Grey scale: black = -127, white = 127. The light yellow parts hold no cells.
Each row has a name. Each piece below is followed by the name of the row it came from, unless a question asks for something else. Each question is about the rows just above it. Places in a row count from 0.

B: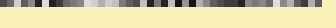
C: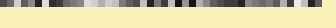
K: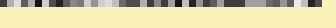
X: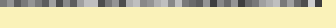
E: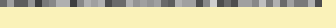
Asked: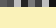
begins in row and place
C, 18
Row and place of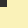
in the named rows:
C, 7
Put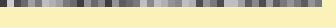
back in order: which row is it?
X
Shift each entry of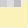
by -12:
[66 81 51]
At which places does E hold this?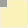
1 13 20 22 26 27 34 35 41

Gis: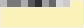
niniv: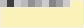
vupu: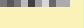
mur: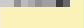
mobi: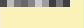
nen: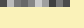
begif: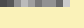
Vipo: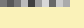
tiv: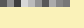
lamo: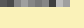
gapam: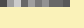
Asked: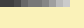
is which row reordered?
mobi
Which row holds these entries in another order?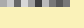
Vipo

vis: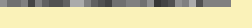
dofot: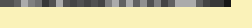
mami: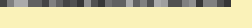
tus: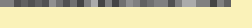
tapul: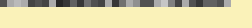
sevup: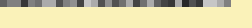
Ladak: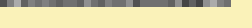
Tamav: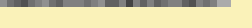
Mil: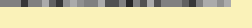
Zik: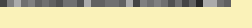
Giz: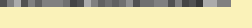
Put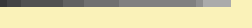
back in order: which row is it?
Giz
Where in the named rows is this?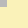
tapul, 2
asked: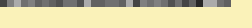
Zik
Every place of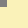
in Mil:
0 1 2 4 5 12 13 17 19 23 24 25 28
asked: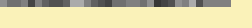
vis
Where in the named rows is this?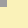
mami, 23

